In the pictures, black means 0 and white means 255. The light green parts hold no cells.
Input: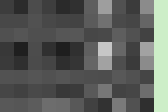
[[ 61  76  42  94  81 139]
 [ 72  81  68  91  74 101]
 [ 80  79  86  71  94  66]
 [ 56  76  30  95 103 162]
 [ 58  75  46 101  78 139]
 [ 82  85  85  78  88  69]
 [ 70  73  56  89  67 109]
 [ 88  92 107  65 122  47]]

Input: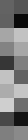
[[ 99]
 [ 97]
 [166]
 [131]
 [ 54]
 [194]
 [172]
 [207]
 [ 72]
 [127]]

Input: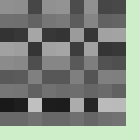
[[144  70 147 144  72]
 [112  99 122 133 100]
 [ 51 166  52  54 163]
 [161  53 165 161  56]
 [139  78 134 126  79]
 [ 89 128  87  84 127]
 [118  97 108 102  97]
 [ 25 192  28  37 186]
 [105 113 104 102 114]]

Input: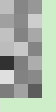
[[190 151]
 [160 206]
 [193 168]
 [188 132]
 [ 49 173]
 [223 137]
 [124  92]]

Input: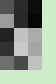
[[ 82  12]
 [155   7]
 [ 34 170]
 [ 49 165]
 [110 193]]

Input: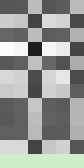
[[ 86 189  91]
 [204  66 210]
 [102 188  96]
 [253  28 235]
 [ 88 192  82]
 [215  75 230]
 [202  69 199]
 [ 91 197  90]
 [ 89 189  93]
 [ 95 185  91]
 [218  67 209]]

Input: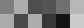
[[126  77 110]
 [171 172  19]]
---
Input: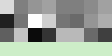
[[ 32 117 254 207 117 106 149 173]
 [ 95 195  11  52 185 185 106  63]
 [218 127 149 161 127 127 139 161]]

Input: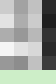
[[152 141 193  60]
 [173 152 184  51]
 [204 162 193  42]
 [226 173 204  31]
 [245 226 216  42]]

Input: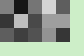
[[ 54 190  73 158 158]
 [ 94  63  82 147  54]
 [129  22 117 212  94]]

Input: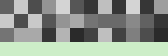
[[ 97 201  77 148 212  86  54 191  54 212  54 158]
 [116 169 169  54 180  42  66 191  66 127  77  42]
 [201  77 201  86 148 169 116 106 106 137  97  54]]

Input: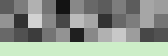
[[ 92 125 177 116  19 136 104  92 125  92 166 157]
 [104  81  60 116 147  31 136 177 200 157  71  81]
 [147  50 210 136  71 188 166  50 104 125 166 116]]

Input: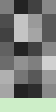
[[ 65 196 165  88]
 [ 77 196 154  88]
 [ 97  35  65 136]
 [108 145 127 208]
 [127  35  65 136]
 [165  35  45 136]
 [176 118  88 154]]

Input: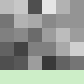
[[ 79  88 157  57  98 117]
 [ 98  67 128 128 169 208]
 [117 178 169 137 148 148]
 [128 137 107 157 188 157]
 [188 199  79 229 178 148]]
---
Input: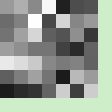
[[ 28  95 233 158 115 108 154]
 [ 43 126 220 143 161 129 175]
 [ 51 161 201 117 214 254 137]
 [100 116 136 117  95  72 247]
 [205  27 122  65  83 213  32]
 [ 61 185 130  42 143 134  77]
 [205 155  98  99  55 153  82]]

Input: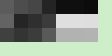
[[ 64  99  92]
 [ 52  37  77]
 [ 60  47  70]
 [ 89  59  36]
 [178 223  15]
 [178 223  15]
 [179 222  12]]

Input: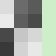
[[ 57  72 234 220]
 [211 198  94 107]
 [232 215  74  90]]

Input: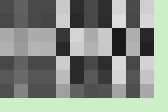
[[ 79  88  71 176 170  71  75]
 [131 106  97 155 151  94  97]
 [ 79  87  72 180 172  72  73]
 [ 79  87  71 179 172  69  73]
 [159 187 204  41  54 207 201]
 [ 97  42  42 204 212  41  45]
 [ 79  88  71 178 171  71  72]
 [ 82  57  45 200 202  44  46]
 [163 213 217  25  25 221 212]
 [ 78  85  71 179 173  71  74]
 [168 196 211  33  40 214 206]]

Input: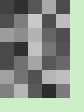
[[128 161  74  74 156  79  66]
 [181 115 113  49 142 127  48]
 [ 89  82 165 193 179 202  86]
 [ 44 181  88 118 101  78 169]
 [123 190 104  83  78 188  76]]

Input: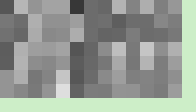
[[148 148  94  93 113 119  86]
 [135 174 179 176 103 109 182]
 [121 119 141 158 171 175 148]
 [148 132 136 156 137 145 163]
 [222 197 148 163 140 145 163]
 [ 98  87  92  85 173 158  55]
 [124 107 104 102 109 108 108]
 [123 138 119 140 100 111 103]
 [147 158 169 190 102  94 179]
 [146 127 119 121 124 109 131]
 [130 131 180 197 108 109 174]
 [123 126 125 143 110 135 127]
 [156 143 157 176 120 125 151]]

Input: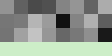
[[116 118 147]
 [161 122  97]
 [195 181  74]
 [150 155  80]
 [103  17 132]
 [120 132 149]
 [143 176  99]
 [ 25  94 172]]
